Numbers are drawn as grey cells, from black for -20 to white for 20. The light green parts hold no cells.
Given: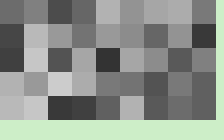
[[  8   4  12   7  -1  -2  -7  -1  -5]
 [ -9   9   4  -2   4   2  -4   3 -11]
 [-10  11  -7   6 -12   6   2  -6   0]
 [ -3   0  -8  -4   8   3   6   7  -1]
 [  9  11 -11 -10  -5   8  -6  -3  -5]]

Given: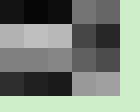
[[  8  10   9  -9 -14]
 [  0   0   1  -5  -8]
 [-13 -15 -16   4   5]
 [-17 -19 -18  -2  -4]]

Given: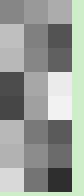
[[ -9   5  18]
 [ -8   6  17]
 [  1   4   7]
 [  8   2  -3]
 [  9   1  -5]
 [  9  -1  -6]
 [ 10   0  -7]
 [ 14  -2 -13]]

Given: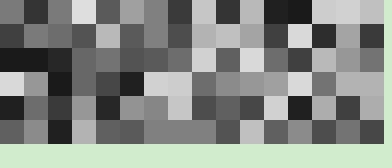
[[ -1 -12  -1  15  -6   5   0 -11  11 -12   9 -15 -16  12  13  10]
 [-10  -1  -3  -7   9  -6   0  -8   8  10   6 -10  14 -13   6 -11]
 [-15  -3 -11   4 -14   3   1  11  -8  -5  -9  13 -15   7 -10   7]
 [-16 -16 -14  -4  -2  -7  -6  -3  13  -5  14  -3 -10   9   4  -2]
 [ -5   2 -15   8  -5  -6   0   0   0  -7  10  -5   2  -8  -2  -9]
 [ 14   4 -16  -4  -9 -15  13  12  -3   2   4   5  14  -2   8   8]]

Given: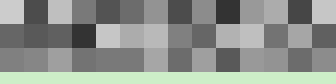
[[ 12  -8  10  -1  -7  -3   3  -8   2 -12   4   7  -9  11]
 [  0   1   5  -2  -1  -1   6  -3   5  -6   4   3  -3   2]
 [ -4  -6  -5 -12  11   7   9   0  -4   8  10  -2   6  -5]]

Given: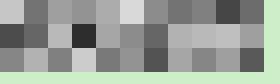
[[ -8  -4   9 -13   6   2  -4   8   9  10   5]
 [ 11  -2   5   3   7  14   2  -2   0  -9  -3]
 [  1   8   0  12  -1   3  -7   6   1   5  -6]]

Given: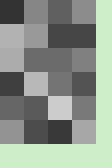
[[ -4  -6  12  -1]
 [-10   9  -2  -7]
 [  7  -3  -3   0]
 [-12   1  -5   2]
 [  8   4  -9  -9]
 [  3  -8 -11   6]]

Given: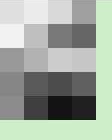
[[ 15  17  14   5]
 [  4   8  12  11]
 [ 18  10  -1  -4]
 [  1  -6  -8  -5]
 [  2 -10 -17 -15]]

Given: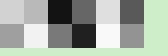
[[  5  18  -1 -15  19   3]
 [ 13   9 -17  -4  15  -6]]
